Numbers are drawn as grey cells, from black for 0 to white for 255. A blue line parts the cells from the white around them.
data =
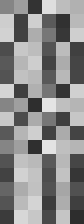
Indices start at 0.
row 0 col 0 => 133
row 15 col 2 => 199
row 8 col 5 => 198
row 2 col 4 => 55
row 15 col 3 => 73
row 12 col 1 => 210
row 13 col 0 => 101
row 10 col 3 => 227
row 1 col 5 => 185
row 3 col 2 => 189
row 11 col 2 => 185
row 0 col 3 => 222
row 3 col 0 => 77
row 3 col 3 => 84
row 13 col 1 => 172
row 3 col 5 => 64
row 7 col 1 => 159
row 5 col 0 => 83
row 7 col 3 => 228
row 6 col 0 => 213
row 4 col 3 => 67
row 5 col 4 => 184
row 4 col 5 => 69
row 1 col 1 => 64
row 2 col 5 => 207
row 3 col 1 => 199
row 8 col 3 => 119
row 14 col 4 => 173
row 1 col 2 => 207
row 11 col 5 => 70
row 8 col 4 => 63

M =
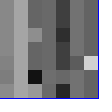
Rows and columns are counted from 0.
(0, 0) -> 136
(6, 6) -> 99
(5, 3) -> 110
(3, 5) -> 114
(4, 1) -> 165
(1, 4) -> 63
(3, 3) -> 105
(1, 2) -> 101
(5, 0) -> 125
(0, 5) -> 114
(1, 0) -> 136
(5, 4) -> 104
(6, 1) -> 165
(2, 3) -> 105
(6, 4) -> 38
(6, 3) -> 105

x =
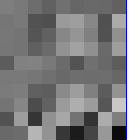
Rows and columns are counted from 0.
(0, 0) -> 126
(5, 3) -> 112
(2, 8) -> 145
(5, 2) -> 118
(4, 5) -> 83
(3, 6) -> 144
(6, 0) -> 123
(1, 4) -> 154
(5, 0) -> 121
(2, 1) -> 116
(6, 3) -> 93
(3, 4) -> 146
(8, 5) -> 115
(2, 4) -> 135
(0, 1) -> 121
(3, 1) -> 116
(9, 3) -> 147
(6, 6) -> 128
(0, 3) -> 97
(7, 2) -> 76
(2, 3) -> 97
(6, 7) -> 92
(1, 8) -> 171
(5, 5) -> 110
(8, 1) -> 157
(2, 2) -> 85

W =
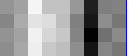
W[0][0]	149
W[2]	[147, 162, 241, 214, 199, 132, 2, 113, 139]
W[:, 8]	[130, 119, 139, 119]
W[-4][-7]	245
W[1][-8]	171
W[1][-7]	227
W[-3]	[134, 171, 227, 221, 190, 128, 23, 142, 119]
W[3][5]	142
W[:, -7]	[245, 227, 241, 238]

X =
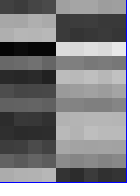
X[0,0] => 65
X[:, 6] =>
[165, 61, 55, 223, 120, 191, 161, 127, 182, 190, 162, 138, 59]
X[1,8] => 57
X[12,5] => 44
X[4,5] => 127
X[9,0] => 47
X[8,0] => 44
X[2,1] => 182
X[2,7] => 58
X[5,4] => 188
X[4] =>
[104, 107, 113, 101, 128, 127, 120, 123, 119]
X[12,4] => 51
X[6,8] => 164
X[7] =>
[97, 98, 100, 96, 132, 131, 127, 127, 133]
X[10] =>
[61, 63, 75, 66, 167, 163, 162, 163, 162]
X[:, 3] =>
[74, 170, 184, 6, 101, 33, 72, 96, 49, 45, 66, 92, 183]
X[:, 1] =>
[60, 166, 182, 11, 107, 39, 70, 98, 56, 43, 63, 90, 177]
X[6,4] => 154
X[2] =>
[175, 182, 181, 184, 58, 52, 55, 58, 54]
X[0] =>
[65, 60, 69, 74, 160, 165, 165, 157, 159]
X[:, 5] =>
[165, 60, 52, 216, 127, 185, 157, 131, 180, 179, 163, 133, 44]
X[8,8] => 181
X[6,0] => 77
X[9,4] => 185
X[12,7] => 48
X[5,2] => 42
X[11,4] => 139
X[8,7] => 182
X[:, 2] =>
[69, 175, 181, 6, 113, 42, 71, 100, 55, 44, 75, 100, 178]

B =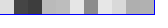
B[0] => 223
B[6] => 140
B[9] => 175
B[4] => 189

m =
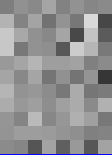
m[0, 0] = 126
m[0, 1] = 145
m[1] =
[179, 131, 164, 114, 147, 119, 217, 71]
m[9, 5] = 143
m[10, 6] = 87
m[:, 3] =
[165, 114, 136, 143, 158, 117, 140, 142, 135, 155, 163]
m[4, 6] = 128
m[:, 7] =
[138, 71, 91, 121, 139, 54, 123, 177, 120, 131, 163]
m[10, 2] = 85
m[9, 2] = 157
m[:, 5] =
[146, 119, 72, 204, 162, 116, 171, 171, 176, 143, 153]
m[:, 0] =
[126, 179, 200, 199, 153, 165, 181, 172, 149, 148, 139]
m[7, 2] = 159
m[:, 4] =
[130, 147, 165, 88, 158, 145, 120, 160, 150, 148, 95]
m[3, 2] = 146
